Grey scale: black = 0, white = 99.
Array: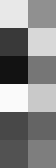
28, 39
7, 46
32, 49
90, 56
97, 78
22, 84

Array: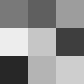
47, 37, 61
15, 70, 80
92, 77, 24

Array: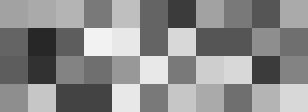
39, 15, 36, 94, 90, 39, 84, 33, 33, 55, 43
36, 19, 51, 43, 59, 90, 47, 80, 84, 23, 51
63, 66, 70, 47, 74, 39, 23, 63, 47, 33, 66
55, 77, 26, 26, 90, 47, 77, 66, 43, 70, 84

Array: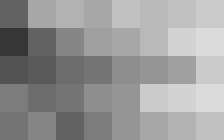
32, 35, 42, 45, 55, 58, 62, 79
21, 38, 52, 62, 65, 72, 82, 85
48, 42, 45, 55, 58, 79, 82, 85
45, 52, 38, 48, 58, 65, 69, 75
38, 65, 69, 65, 75, 72, 75, 79

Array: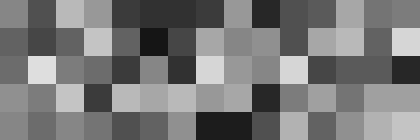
38, 27, 38, 76, 38, 8, 27, 65, 52, 56, 31, 65, 72, 38, 83
52, 31, 72, 59, 23, 19, 19, 23, 59, 15, 31, 35, 65, 45, 48
52, 42, 52, 45, 31, 38, 56, 11, 11, 31, 69, 38, 56, 69, 76
56, 48, 76, 23, 72, 65, 72, 59, 65, 15, 48, 62, 45, 62, 62
42, 86, 48, 42, 23, 52, 19, 83, 59, 52, 83, 27, 35, 35, 15

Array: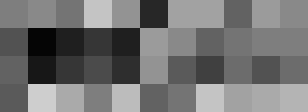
32, 2, 12, 21, 12, 60, 53, 38, 45, 49, 49
38, 9, 21, 29, 18, 57, 35, 25, 42, 32, 42
49, 53, 45, 76, 57, 15, 63, 63, 38, 60, 53
35, 80, 66, 49, 73, 38, 45, 76, 63, 66, 70

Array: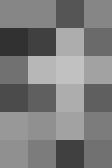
19, 25, 67, 41
29, 37, 67, 37
56, 48, 25, 44
52, 52, 33, 52
59, 56, 63, 48
44, 71, 75, 63
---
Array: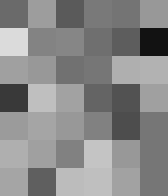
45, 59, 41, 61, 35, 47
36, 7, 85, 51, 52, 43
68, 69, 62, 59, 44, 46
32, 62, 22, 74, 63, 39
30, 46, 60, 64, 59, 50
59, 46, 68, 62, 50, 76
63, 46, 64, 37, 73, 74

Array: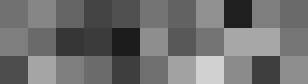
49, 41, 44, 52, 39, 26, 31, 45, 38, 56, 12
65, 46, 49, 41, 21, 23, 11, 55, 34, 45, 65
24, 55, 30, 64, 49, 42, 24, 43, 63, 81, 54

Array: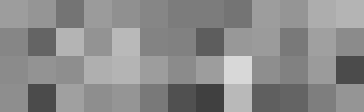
67, 70, 61, 58, 45, 60, 56, 52, 48, 48, 45, 61, 58
62, 54, 52, 39, 70, 57, 72, 51, 50, 36, 59, 60, 47
60, 29, 54, 57, 55, 68, 70, 61, 54, 61, 84, 55, 50
49, 58, 55, 29, 62, 55, 58, 47, 31, 25, 72, 37, 39

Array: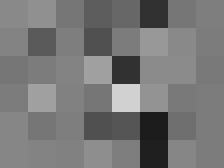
46, 49, 53, 56, 46, 36, 40, 19
53, 48, 51, 35, 49, 31, 48, 59
54, 47, 46, 48, 51, 62, 19, 54
47, 48, 48, 62, 50, 46, 81, 57
43, 48, 52, 46, 49, 31, 33, 11
52, 48, 52, 51, 50, 55, 49, 12

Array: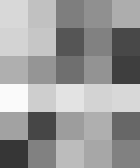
56, 67, 84, 75, 49
50, 28, 82, 77, 33
57, 24, 68, 58, 43
82, 84, 97, 80, 88
68, 40, 63, 27, 61
65, 50, 21, 50, 73

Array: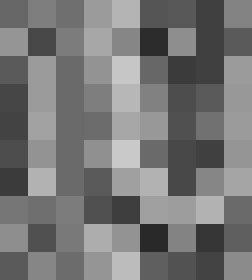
25, 51, 40, 49, 43, 60, 70, 33, 34
25, 35, 58, 28, 48, 65, 52, 17, 55
25, 60, 35, 60, 41, 57, 77, 40, 23
35, 59, 27, 60, 41, 49, 71, 50, 30
44, 60, 26, 63, 41, 42, 65, 59, 31
25, 58, 30, 57, 41, 56, 78, 41, 28
52, 64, 23, 69, 41, 35, 62, 69, 28
69, 41, 46, 43, 48, 31, 24, 62, 61
21, 37, 55, 31, 47, 67, 57, 16, 51
26, 54, 35, 52, 42, 58, 73, 37, 32

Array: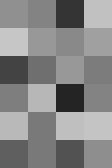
20, 75, 56, 51
53, 62, 77, 59
59, 48, 26, 43
14, 51, 49, 71
74, 76, 72, 47
32, 55, 37, 47

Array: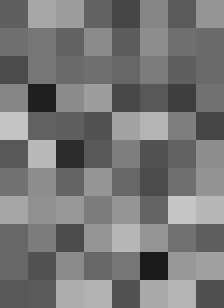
35, 58, 37, 65, 61, 38, 27, 52
43, 41, 43, 46, 38, 54, 36, 55
37, 41, 29, 46, 41, 43, 40, 48
24, 44, 52, 12, 54, 61, 28, 34
49, 27, 76, 38, 37, 32, 63, 70
38, 55, 34, 72, 17, 34, 49, 32
43, 57, 44, 55, 39, 58, 40, 29
77, 71, 64, 56, 59, 48, 58, 39
44, 37, 40, 48, 29, 58, 71, 58
59, 62, 40, 32, 54, 40, 46, 10
70, 31, 34, 35, 67, 69, 32, 66
